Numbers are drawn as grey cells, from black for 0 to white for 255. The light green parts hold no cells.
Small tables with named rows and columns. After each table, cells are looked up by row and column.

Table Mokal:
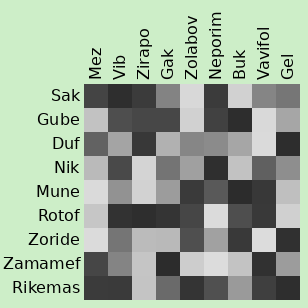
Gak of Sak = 131
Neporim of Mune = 89
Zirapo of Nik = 212
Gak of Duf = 177
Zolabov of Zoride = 79
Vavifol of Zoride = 220
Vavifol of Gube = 217
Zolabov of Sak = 216
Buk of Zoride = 57

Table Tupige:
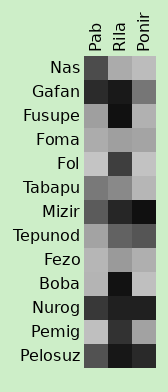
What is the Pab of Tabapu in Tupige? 121
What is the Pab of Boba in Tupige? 180
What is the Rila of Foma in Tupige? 159
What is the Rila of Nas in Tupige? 171
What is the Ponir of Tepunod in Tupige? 85
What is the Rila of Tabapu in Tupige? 137
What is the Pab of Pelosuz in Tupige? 82
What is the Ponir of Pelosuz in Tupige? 41
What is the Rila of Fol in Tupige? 62
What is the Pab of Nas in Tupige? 76
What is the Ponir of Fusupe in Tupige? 177
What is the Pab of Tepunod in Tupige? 163
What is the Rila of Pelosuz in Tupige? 23
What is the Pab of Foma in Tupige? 172
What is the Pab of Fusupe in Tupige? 159
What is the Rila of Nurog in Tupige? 32
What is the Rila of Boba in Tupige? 18
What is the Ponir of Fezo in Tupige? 175
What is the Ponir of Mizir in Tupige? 16
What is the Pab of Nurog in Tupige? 56

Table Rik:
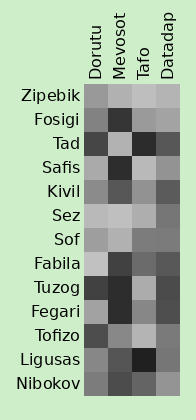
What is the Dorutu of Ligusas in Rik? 135
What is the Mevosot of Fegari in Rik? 45
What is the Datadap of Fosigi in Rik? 163
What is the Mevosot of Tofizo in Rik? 136
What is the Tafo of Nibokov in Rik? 100
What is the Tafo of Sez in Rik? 174
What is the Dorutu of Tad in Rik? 70
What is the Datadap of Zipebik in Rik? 180
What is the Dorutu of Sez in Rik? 185
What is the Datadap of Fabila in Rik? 88
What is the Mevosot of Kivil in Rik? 87
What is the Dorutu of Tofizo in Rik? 77
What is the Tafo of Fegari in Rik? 135
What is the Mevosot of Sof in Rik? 177
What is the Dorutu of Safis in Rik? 170
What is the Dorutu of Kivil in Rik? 139
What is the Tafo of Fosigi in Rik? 154
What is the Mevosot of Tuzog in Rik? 45
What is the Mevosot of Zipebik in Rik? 177

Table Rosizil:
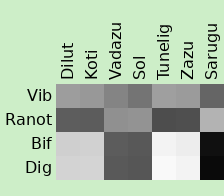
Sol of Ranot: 147
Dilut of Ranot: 93
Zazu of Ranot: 79
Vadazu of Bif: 92
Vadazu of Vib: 132
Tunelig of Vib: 159
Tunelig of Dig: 249
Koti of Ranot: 92
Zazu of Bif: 237
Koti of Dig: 212
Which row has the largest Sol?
Ranot

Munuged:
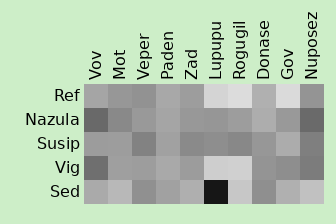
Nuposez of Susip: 127
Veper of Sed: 144
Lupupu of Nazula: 150
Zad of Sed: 175
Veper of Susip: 130
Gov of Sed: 176
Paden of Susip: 161
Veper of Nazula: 153
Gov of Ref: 218
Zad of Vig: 156
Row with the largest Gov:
Ref

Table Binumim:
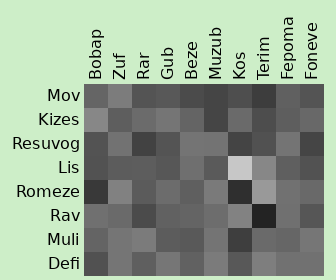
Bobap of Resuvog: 83
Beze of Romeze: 95
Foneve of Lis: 82
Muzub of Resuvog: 115
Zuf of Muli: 117
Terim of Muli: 106
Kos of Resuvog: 68
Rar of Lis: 93
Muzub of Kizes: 69
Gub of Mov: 88
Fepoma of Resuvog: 116
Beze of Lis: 111
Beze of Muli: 89
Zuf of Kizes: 94
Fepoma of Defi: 113
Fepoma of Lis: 95
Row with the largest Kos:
Lis

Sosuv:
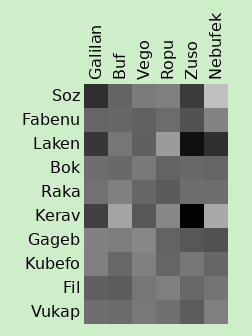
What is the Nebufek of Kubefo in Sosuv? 102
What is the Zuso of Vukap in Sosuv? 92
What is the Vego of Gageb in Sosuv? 135
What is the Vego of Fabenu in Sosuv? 98
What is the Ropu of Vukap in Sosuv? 111
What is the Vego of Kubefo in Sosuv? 128
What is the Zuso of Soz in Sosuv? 59
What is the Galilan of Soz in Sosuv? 47
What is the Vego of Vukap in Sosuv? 120
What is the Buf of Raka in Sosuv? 128
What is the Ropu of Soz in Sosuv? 127
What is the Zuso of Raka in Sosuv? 110
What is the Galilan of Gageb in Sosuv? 129
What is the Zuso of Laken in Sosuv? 16
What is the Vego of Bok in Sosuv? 121
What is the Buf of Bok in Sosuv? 105
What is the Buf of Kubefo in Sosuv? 104
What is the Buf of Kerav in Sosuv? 164
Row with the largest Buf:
Kerav

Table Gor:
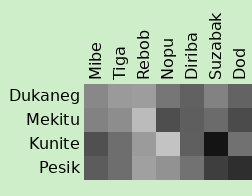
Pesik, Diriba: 114
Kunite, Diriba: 95
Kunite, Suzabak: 20
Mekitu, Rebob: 187
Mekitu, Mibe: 130
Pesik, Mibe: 92
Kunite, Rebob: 155
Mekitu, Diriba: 94
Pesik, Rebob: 160
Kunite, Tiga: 110
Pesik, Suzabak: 62
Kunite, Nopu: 195
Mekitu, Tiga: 141
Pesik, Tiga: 110
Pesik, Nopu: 146
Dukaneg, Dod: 99
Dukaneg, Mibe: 136
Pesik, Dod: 46
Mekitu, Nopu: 78
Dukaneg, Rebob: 157
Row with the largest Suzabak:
Dukaneg

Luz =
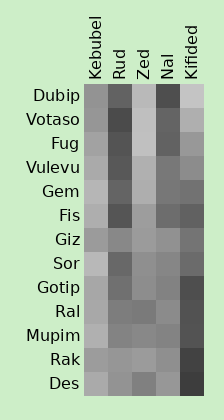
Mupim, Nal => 131
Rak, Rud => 150
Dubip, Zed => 185
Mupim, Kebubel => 176
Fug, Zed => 192
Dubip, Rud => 98
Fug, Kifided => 152
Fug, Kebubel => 162
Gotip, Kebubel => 167
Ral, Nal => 139
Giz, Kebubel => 155
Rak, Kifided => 66
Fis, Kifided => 97
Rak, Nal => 143
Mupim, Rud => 131
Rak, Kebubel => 156
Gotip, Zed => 141
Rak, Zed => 155
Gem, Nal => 119
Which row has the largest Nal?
Des

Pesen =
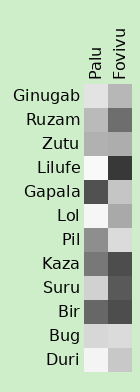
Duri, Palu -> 244
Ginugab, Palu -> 227
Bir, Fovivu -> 77
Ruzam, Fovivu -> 110
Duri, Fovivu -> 200
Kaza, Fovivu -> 77
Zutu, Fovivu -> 173
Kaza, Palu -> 120
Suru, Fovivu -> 89
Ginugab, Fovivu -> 183
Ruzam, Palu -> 186
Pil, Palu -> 142

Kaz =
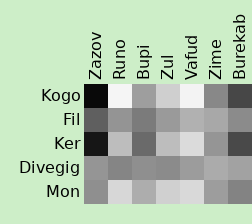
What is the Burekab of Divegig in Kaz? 162
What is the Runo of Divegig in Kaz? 133
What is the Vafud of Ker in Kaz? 219
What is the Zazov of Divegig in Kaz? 149
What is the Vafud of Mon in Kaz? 217
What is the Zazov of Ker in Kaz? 22
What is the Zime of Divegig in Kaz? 171

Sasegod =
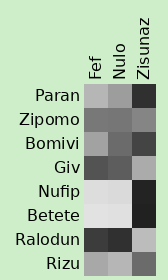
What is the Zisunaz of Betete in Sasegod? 33
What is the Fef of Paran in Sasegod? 182
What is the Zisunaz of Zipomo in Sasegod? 133
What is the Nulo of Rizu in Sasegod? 182
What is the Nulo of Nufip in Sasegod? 218
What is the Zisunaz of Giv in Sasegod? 171
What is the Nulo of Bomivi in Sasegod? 107
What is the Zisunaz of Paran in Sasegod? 48
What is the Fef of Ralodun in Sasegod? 60
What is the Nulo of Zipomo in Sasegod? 118
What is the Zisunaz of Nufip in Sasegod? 35
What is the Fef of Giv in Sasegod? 83
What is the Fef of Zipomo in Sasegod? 120
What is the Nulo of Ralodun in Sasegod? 48
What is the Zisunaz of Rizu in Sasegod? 107
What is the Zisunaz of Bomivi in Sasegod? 68
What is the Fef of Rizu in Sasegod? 168
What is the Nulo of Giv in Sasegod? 93
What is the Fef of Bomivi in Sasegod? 162
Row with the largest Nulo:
Betete

